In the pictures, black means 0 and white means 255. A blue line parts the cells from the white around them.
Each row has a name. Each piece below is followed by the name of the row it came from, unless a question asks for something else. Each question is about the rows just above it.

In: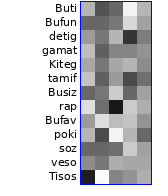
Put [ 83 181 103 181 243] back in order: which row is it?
Buti
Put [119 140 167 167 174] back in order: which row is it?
veso
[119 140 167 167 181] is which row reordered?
Kiteg
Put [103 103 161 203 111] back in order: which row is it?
soz
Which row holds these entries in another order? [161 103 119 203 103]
Busiz
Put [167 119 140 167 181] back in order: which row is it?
Kiteg

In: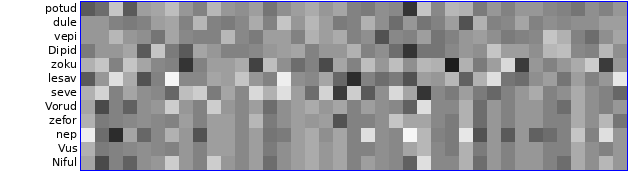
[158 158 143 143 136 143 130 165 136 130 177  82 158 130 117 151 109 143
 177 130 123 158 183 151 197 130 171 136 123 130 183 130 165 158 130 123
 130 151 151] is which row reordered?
dule
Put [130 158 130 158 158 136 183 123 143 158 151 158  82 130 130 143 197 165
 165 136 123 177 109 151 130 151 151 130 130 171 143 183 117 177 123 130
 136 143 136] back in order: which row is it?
zefor
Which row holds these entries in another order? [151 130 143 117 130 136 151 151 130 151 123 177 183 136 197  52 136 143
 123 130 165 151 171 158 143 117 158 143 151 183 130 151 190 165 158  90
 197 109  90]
potud
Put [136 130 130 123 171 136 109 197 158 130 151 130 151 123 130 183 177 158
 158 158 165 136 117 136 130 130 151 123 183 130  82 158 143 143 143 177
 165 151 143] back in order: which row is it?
zefor
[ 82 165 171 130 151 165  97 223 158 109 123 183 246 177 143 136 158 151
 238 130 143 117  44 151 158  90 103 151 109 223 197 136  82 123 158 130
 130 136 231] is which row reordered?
nep
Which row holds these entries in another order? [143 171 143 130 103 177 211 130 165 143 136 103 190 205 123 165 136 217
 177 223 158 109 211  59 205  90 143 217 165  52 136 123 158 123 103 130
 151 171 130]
seve

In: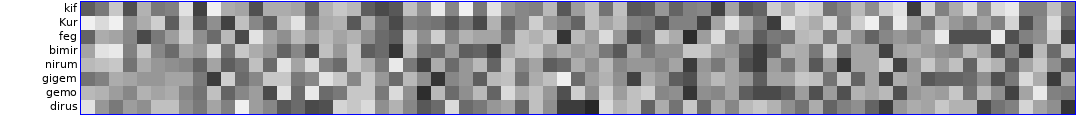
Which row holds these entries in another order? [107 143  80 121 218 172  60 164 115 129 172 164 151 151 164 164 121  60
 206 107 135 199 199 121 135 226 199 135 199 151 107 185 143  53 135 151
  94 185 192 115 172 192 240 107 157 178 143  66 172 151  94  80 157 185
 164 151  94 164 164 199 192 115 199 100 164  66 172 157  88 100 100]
gigem
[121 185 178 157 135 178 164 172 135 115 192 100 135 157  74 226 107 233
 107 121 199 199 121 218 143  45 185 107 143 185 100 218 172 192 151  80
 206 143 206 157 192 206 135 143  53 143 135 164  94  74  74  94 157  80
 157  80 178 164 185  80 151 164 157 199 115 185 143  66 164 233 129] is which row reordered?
gemo
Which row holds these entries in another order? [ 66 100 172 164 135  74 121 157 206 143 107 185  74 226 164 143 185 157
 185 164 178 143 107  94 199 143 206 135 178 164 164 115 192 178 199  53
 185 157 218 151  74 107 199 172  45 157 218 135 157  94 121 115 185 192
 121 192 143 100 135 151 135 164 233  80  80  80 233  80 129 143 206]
feg
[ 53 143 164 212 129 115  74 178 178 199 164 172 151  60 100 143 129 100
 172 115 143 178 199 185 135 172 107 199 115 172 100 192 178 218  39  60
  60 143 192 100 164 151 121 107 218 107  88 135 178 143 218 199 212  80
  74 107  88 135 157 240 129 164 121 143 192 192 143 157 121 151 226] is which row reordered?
dirus
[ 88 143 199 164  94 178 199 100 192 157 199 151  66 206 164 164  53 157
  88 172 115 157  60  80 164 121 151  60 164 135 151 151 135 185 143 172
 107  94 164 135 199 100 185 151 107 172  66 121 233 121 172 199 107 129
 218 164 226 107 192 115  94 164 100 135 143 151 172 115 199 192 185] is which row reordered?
nirum
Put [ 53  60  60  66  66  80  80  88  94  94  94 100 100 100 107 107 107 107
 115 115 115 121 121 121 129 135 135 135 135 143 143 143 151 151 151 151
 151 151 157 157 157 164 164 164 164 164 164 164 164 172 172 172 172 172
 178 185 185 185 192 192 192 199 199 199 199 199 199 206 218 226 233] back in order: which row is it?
bimir
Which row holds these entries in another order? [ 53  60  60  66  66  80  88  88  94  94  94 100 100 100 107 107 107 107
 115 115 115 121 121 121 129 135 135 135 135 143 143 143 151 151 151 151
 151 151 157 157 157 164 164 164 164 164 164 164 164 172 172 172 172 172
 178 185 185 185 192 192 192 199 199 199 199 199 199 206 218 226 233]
nirum

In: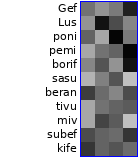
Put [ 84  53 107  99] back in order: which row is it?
kife
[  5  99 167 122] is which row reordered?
poni
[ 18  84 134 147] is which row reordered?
borif
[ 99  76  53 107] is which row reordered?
subef
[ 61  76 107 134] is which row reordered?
beran
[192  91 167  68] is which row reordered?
miv

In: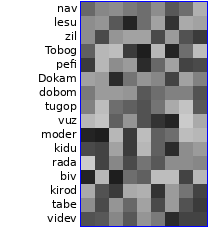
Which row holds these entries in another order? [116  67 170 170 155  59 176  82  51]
kirod
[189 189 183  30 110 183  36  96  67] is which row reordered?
biv
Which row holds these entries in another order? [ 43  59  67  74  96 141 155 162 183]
kidu
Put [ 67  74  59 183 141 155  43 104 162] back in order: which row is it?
pefi
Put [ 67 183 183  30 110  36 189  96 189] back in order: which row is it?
biv
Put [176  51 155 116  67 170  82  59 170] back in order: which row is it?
kirod
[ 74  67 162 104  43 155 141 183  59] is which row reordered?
pefi

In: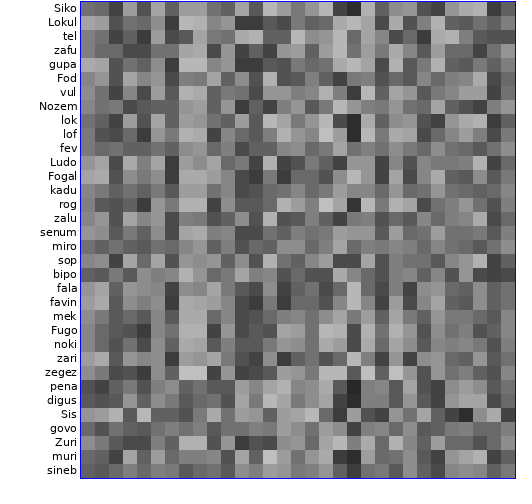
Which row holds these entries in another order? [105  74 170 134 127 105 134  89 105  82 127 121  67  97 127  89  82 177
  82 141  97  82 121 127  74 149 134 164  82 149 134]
zalu
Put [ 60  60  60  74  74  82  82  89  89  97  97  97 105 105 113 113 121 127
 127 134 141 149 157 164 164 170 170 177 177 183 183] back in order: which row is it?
Lokul
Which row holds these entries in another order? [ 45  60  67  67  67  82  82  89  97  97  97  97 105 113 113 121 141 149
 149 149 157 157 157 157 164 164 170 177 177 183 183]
Siko

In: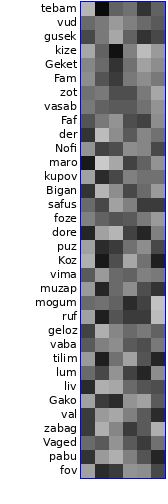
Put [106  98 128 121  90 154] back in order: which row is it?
vima
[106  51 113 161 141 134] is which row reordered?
Geket

